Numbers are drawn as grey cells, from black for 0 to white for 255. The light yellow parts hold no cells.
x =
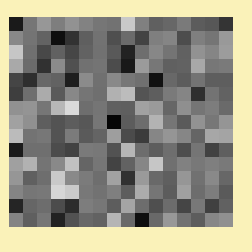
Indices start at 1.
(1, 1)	26
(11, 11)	198
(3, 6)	98
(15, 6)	104
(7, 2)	148
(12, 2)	96
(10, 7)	120
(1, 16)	52
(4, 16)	122
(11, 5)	193
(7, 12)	102
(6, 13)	133
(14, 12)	108
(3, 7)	113
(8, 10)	109
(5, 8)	137
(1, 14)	92
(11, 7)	118
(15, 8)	181
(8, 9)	92
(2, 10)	67
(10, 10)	109
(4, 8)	76
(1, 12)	103
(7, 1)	145
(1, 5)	146
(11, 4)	137
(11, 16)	121
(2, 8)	79
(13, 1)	132
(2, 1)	136
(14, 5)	44
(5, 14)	115
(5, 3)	104
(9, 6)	90
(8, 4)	83

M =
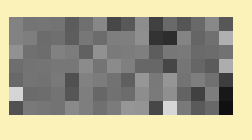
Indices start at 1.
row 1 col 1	130
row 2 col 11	51
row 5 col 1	104
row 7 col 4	115
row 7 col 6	126
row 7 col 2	121
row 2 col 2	126
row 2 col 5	93
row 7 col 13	121
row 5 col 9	95
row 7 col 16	16
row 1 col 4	115
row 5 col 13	115
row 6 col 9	108
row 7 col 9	150
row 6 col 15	125
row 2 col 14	101
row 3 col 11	93
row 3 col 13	121
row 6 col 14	65
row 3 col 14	106
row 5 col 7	124
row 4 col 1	110
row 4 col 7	116
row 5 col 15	112
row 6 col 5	86
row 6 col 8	113
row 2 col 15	112
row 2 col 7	108
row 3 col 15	108
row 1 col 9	88
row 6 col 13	99

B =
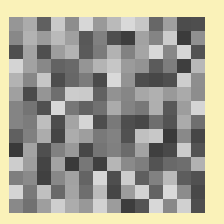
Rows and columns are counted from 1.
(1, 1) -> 150
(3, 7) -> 123
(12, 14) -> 81
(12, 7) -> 215
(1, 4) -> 201
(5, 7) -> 74
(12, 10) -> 95
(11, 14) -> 178
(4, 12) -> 125
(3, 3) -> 79
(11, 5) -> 58
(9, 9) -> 81
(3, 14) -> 82
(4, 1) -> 212
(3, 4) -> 157
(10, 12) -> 73
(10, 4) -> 129
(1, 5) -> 141
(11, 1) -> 205
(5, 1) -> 179
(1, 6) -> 215
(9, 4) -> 69
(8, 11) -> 110
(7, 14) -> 213
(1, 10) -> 199
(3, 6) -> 90
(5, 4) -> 77
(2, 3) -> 155
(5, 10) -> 77
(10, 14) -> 83
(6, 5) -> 204
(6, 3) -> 149
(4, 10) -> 147
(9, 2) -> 128
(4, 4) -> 99
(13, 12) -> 217

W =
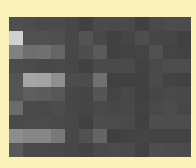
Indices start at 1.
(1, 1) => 79
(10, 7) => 73
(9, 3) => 134
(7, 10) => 66
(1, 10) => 65
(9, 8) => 63
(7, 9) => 72
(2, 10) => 78
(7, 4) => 76
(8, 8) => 75
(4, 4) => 73
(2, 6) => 83
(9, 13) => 67
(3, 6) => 78
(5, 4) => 143
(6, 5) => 71
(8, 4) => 74
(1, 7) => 75
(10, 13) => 75
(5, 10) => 65
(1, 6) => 65
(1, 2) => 76
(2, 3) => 80
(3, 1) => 129
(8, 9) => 74
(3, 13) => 66
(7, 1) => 107
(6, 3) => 92
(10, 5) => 71
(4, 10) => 66
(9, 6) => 81
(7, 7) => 73
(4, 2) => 75
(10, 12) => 76

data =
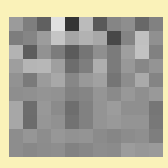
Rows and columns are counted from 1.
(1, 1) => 155
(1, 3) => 96
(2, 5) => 165
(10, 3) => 140
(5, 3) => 155
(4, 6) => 126
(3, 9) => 159
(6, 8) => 138
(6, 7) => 149
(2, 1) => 125
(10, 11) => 154
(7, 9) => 143
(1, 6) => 187
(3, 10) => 194
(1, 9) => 142
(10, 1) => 141
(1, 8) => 133
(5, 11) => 132
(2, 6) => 178
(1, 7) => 89
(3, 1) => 179
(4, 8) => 123
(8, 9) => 148
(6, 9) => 152
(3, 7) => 143
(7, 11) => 118
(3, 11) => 129
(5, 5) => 135
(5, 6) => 153
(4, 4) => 159
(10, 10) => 151
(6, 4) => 146
